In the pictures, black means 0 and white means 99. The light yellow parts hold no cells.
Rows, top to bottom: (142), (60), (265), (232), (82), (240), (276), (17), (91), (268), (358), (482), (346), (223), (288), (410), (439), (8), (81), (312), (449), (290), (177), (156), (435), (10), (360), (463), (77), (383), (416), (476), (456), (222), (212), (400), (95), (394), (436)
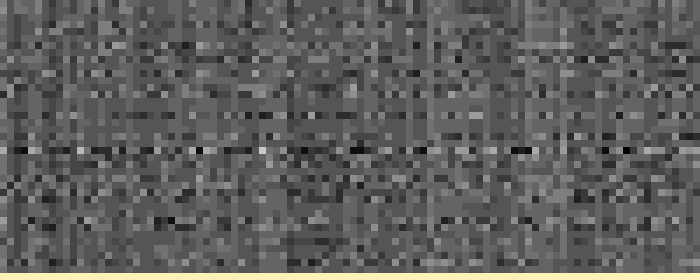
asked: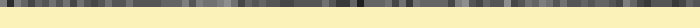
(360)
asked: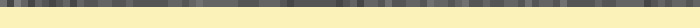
(482)
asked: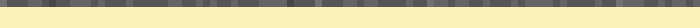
(436)
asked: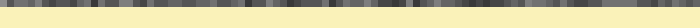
(60)

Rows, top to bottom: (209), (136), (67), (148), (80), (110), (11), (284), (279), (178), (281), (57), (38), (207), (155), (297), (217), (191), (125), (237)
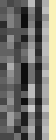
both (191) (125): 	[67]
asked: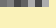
(279)

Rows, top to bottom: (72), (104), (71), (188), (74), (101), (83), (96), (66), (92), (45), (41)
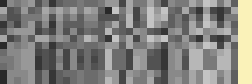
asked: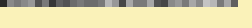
(41)
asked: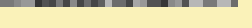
(66)
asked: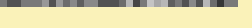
(71)
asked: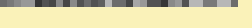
(92)

